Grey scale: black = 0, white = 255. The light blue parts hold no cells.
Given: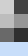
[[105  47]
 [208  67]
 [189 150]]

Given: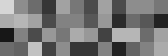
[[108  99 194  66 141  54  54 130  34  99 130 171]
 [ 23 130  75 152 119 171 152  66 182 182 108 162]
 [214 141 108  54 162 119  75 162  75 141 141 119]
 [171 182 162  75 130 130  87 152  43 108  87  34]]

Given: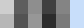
[[183  83 151  44 122]
 [206  94 142  64 132]]

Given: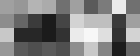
[[200  39  39  27  50 235 247 223  50 211]
 [151  90  79  90  79 141 200 132  27 102]
 [141 102  59  27  69 211 191 191  59 160]
 [160 151 180 171 112 160  90 123 235 112]]

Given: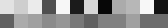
[[ 97 171 160 139 150 120  97 129 129 160 108 108]
 [226 206 235  79 247  27 215   7 171 183 247  18]]

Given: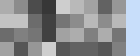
[[162  86 151 206  86  98  98  86 128]
 [108 128 117  65 162 173 128 173 117]
 [173 140  76  55 206 185 162  98 151]
 [195 195 108  65 117 140 185 140 185]]

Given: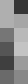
[[175  54]
 [106 136]
 [ 63 155]
 [175 166]
 [118 185]
 [ 85 195]]

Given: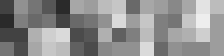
[[ 66  66 176 207 218  75  86 176  96 127 188 127 167 176 207 157]
 [117  75 167 198 188  96  75 136 145 145 218 105 145 136 136 157]
 [ 42 127 105 117  66 105 117 145 218 157 198 127 117 198 238 157]
 [ 66 145 117  86  42 167 157 188 198 105 167 157 136 167 227 188]]

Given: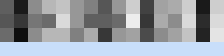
[[107  14 140 183 183 128 171  55 151 162  75 140 162 195  35 228]
 [ 95  26 140 183 195 151 128  86 151 206  66 162 171 206  26 206]
 [ 86  55 118 107 218 151  95  95 107 237  55 171 140 218  44 218]]
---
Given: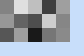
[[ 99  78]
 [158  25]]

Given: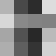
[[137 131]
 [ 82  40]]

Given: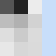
[[177 210]
 [203 219]]

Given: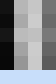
[[169 204]
 [187 192]]

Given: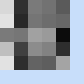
[[ 40 117]
 [118 161]]

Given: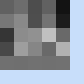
[[137  78]
 [140 145]]

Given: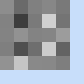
[[ 61 122]
 [146 131]]

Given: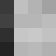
[[182 182]
 [198 201]]
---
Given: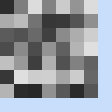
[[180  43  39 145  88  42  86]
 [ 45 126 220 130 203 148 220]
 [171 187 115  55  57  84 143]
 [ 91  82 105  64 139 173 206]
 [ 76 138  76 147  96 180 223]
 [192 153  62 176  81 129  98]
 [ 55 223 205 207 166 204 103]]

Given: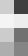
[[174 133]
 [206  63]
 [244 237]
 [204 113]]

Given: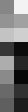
[[ 95  28]
 [134 243]
 [147 161]
 [195 207]
 [ 54  12]
 [173  38]
 [138   7]
 [105  49]]

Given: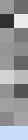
[[137 163]
 [153 107]
 [ 49 235]
 [157 120]
 [149 140]
 [153 102]
 [210 188]
 [146  83]
 [160 156]]

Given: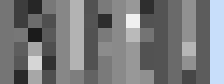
[[117  41 167  79 135 126  99 122 138 152 144  83 106  71  92]
 [117  61  38 120 135 179  82 122 138 152  46  83 106 145  92]
 [117  61 108  79 135 179  84  45 138 240  82  83 106 145  92]
 [117 119  27  90 135 179  82 122 138 186 116  83 106 145  92]
 [117  94 167  79 135 179  82 140 138 152  82  83 106 182  92]
 [117  87 214  49 135 179  82 122 138 152  82  83 106 145  92]]

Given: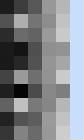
[[ 54 131 106 152 204]
 [ 28  60  87 152 182]
 [ 82 174 116 141 194]
 [ 43 107  99 154 201]
 [ 26  20  79 143 147]
 [ 25  39  82 149 166]
 [ 67 154 111 147 202]
 [ 31   5  75 136 126]
 [ 98 192 121 134 182]
 [ 34  83  93 154 194]]
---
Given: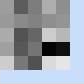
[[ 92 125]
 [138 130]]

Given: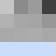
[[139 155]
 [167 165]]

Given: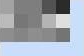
[[126 126]
 [119 127]]

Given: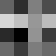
[[ 46 127]
 [192 151]]

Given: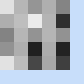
[[182 149]
 [190 235]]

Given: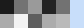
[[115 154]
 [243  94]]

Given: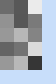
[[ 88 235]
 [ 87 122]]

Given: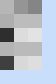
[[149 133]
 [188 188]]
